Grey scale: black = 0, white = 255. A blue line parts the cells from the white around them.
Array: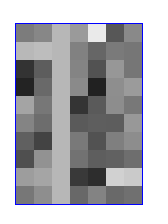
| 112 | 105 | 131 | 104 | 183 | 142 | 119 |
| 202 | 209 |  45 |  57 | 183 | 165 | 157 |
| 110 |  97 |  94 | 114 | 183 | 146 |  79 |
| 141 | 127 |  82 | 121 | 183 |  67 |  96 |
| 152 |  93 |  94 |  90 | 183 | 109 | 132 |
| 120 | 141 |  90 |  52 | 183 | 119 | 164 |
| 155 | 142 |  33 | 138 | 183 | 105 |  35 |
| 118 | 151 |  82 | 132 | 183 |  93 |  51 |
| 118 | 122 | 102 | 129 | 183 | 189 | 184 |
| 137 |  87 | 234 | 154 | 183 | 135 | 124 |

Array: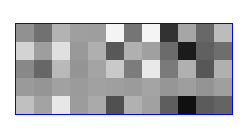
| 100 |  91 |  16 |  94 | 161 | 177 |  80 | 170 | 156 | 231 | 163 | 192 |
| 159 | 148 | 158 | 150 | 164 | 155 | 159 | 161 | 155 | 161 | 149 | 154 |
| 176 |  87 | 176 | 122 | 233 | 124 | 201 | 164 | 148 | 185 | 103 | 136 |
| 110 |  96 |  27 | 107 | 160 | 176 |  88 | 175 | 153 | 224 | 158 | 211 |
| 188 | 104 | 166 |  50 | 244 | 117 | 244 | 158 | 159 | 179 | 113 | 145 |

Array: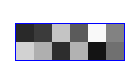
| 112 |  20 | 178 |  45 | 175 | 210 |
| 130 | 249 |  91 | 196 |  59 |  41 |

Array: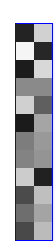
| 187 |  73 |
| 164 | 110 |
| 191 |  75 |
|  33 | 204 |
| 148 | 131 |
| 153 | 125 |
| 165 |  27 |
|  95 | 208 |
| 138 | 138 |
| 216 |  28 |
|  39 | 245 |
| 209 |  35 |

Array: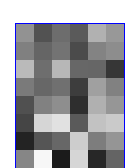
| 100 |  39 | 214 |  27 | 247 | 134 |
| 149 | 125 | 205 | 103 |  85 |  35 |
| 202 | 194 |  90 | 225 | 214 |  69 |
| 150 | 176 |  46 | 142 | 129 |  80 |
| 129 | 160 |  61 | 112 | 103 | 122 |
|  54 | 102 | 103 | 183 | 110 | 186 |
| 141 | 131 |  75 | 115 | 101 | 128 |
| 152 | 177 |  90 | 109 |  82 | 146 |

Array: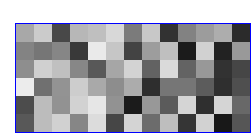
|  86 |  24 | 210 |  53 | 190 | 108 | 212 |  70 | 220 | 134 | 209 | 188 |  88 |
| 104 | 213 |  47 | 213 |  91 | 152 |  27 | 146 | 230 | 210 | 146 | 188 |  76 |
|  79 |  47 |  92 | 118 | 118 |  46 | 172 | 141 | 169 | 205 | 147 | 112 | 236 |
|  70 |  50 | 152 |  99 | 218 |  98 | 211 | 166 |  88 | 135 | 192 | 208 | 142 |
| 153 |  34 | 209 |  27 | 191 | 157 |  67 | 198 | 234 |  57 | 134 | 118 | 131 |
|  43 | 173 | 156 | 130 |  50 | 200 | 123 | 216 | 191 | 183 |  72 | 203 | 168 |
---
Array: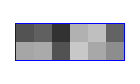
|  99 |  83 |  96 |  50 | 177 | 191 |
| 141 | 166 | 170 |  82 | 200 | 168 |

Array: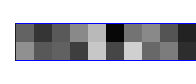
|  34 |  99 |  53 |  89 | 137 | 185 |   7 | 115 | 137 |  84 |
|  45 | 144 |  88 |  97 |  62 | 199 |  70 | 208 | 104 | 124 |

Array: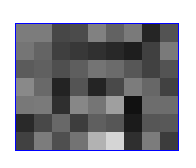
|  83 | 124 | 124 |  71 |  75 | 129 |  98 | 122 |  37 |
| 122 | 117 | 100 |  63 |  56 |  48 |  40 |  30 |  64 |
|  83 |  91 |  96 |  79 |  94 | 116 | 107 |  87 |  65 |
|  65 | 137 | 105 |  35 |  84 |  36 |  73 | 124 | 103 |
| 109 | 120 | 122 |  47 | 135 | 117 | 159 |  17 | 109 |
|  88 |  41 |  72 | 104 |  61 |  95 |  86 |  27 |  86 |
|  60 |  65 | 124 |  79 | 115 | 178 | 213 |  47 | 124 |

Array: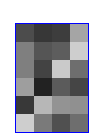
| 165 |  76 |  55 |  61 |
| 206 | 127 |  85 |  93 |
| 110 | 127 |  67 | 202 |
|  69 | 158 |  34 |  91 |
| 144 |  56 | 183 | 147 |
| 110 | 206 | 122 |  80 |

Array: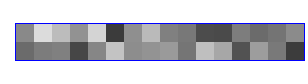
| 139 | 137 | 220 | 188 | 146 | 212 |  59 | 143 | 186 | 128 | 120 |  76 |  74 | 125 | 107 | 116 |
|  60 | 107 | 124 | 128 |  70 | 134 | 195 | 141 | 147 | 154 | 117 | 191 | 167 |  82 | 157 | 121 |

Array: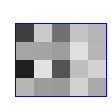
| 181 |  63 | 202 | 113 | 195 |
| 182 | 165 | 164 | 157 | 223 |
| 210 |  32 | 226 |  84 | 190 |
| 169 | 182 | 156 | 154 | 210 |
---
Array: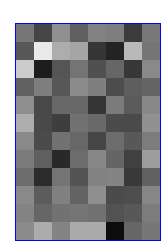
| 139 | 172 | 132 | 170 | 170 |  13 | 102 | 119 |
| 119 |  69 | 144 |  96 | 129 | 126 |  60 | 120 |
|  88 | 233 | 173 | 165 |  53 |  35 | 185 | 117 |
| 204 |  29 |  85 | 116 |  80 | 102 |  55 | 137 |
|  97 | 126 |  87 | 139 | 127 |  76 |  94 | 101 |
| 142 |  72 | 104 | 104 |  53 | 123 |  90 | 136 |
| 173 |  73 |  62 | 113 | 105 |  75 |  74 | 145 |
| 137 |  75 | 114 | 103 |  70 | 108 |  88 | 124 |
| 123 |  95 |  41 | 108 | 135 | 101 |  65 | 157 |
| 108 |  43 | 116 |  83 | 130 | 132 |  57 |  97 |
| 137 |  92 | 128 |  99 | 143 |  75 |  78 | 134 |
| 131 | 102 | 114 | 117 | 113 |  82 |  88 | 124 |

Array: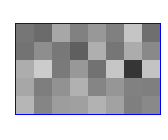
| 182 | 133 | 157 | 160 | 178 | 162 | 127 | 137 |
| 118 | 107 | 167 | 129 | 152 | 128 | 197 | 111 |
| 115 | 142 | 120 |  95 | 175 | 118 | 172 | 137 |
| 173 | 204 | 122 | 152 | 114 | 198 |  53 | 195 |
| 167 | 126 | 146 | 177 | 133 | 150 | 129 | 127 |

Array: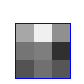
|  83 | 112 |  86 |
| 167 | 240 | 144 |
| 117 | 126 |  48 |

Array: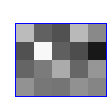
| 146 | 119 | 117 | 145 | 133 |
| 187 |  97 |  81 | 185 | 137 |
|  81 | 248 |  95 |  77 |  24 |
| 101 | 123 | 171 | 102 | 150 |

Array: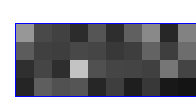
|  37 |  94 |  81 |  85 |  38 |  62 |  30 |  56 |  24 |  20 |
| 151 |  73 |  65 |  44 |  85 |  46 |  96 | 137 |  39 | 130 |
|  92 |  64 |  62 |  72 |  69 |  56 |  62 |  99 |  62 | 109 |
|  47 |  69 |  46 | 195 |  80 |  69 |  68 |  64 | 118 |  68 |

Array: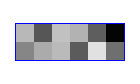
| 134 | 171 | 186 |  91 | 225 | 111 |
| 184 |  86 | 193 | 178 |  94 |   4 |

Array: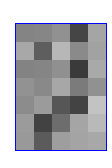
| 153 |  91 | 158 | 164 | 168 |
| 132 | 134 | 145 |  69 | 165 |
| 168 |  94 | 183 | 138 | 162 |
| 131 | 133 | 144 |  58 | 169 |
| 146 | 137 | 167 | 123 | 145 |
| 140 | 155 |  86 |  67 | 195 |
| 155 |  66 | 109 | 165 | 185 |
